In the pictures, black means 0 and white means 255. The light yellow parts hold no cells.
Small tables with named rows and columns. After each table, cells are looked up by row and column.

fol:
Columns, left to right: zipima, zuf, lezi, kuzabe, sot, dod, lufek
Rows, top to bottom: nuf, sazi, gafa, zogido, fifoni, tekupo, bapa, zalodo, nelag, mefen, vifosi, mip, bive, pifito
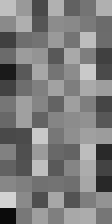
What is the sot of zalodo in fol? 140
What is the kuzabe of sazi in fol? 140
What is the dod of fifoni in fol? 201
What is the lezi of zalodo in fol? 99
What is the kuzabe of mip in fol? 115
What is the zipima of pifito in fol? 11
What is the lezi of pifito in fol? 159
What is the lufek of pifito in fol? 118
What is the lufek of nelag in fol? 156
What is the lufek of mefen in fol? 41
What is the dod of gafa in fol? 189
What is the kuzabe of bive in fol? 167
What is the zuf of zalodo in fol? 160
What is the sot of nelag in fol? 143
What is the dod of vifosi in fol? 172
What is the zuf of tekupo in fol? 110
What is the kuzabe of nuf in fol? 177
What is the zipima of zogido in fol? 107
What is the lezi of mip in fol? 113
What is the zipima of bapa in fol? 118
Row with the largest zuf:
sazi

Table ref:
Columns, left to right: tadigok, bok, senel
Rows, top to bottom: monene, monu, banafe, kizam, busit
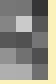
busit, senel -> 111
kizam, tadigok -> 146
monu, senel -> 87
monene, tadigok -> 119
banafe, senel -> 117
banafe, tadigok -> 87
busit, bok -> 174
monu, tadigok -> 133
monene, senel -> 53
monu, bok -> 202
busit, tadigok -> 175
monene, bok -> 117
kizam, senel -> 79
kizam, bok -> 113
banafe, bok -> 81
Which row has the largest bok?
monu

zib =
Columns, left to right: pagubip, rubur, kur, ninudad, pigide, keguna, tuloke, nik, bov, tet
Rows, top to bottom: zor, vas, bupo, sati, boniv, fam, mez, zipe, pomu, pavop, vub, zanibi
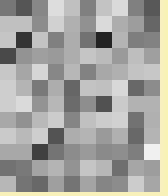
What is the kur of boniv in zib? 213
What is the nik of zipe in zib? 208
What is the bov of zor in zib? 129
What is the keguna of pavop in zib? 155
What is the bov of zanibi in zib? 203
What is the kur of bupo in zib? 195
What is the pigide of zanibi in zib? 117
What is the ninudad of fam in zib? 172
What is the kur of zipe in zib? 185
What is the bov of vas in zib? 156
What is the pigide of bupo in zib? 173
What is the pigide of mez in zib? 106
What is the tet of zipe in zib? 176
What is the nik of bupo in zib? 180

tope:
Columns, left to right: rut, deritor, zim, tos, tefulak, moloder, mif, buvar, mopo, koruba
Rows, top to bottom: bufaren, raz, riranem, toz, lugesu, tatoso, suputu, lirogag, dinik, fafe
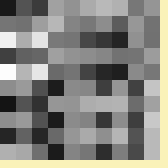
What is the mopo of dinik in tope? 83
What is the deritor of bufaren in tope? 83
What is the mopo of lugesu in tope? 138
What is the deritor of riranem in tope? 173
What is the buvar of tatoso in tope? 149
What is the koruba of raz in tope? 114
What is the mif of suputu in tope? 177
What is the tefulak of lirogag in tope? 139
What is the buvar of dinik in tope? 181
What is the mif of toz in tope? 134
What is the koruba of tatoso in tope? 196
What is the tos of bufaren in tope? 161
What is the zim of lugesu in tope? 230
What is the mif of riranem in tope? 54
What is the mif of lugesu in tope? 38

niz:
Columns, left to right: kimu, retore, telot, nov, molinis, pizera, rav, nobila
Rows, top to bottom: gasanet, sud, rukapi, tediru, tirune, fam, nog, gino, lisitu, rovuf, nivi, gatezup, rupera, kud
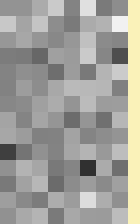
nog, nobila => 157
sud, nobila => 241
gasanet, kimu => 147
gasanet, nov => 202
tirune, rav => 180
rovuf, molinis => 166
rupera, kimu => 158
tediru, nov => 160
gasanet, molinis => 131
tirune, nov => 110
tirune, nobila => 203
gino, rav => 112
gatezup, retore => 162
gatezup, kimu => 121
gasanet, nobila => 141

